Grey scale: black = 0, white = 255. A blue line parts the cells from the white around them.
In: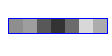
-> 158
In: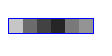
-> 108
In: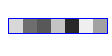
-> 110
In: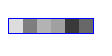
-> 126
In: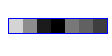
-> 141
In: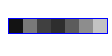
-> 121
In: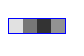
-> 119
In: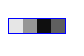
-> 150
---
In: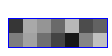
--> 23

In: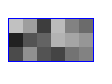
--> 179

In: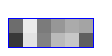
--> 186

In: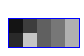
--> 96

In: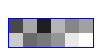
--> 149

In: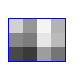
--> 124
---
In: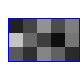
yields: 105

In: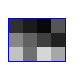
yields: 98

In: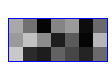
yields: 194

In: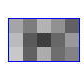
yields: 90

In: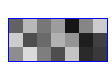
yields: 78

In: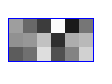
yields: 151

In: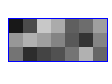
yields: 177

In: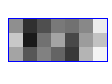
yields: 26

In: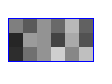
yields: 155
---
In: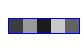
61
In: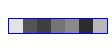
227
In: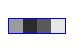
156
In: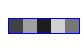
65
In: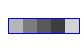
182
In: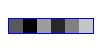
89
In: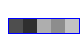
78
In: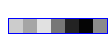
204
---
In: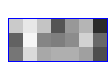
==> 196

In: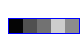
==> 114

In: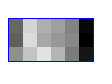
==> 174

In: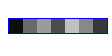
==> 155

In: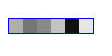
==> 137

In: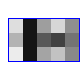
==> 158
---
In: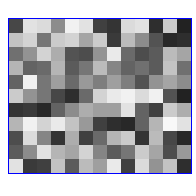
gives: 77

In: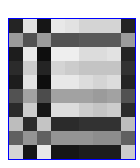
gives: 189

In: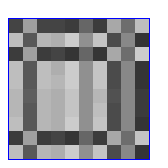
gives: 190

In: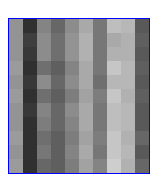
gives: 155

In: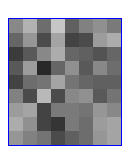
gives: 156

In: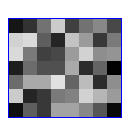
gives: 108

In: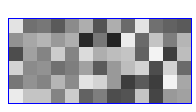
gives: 211

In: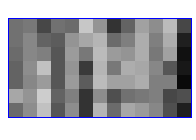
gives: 99
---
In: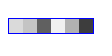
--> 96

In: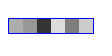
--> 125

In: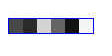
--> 42

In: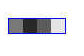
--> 92

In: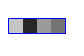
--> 117

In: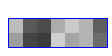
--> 68
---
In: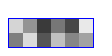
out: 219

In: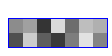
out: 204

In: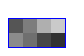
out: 111

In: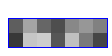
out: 198

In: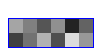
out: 114

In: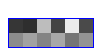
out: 162

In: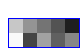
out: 68

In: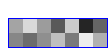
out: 108

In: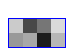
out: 168
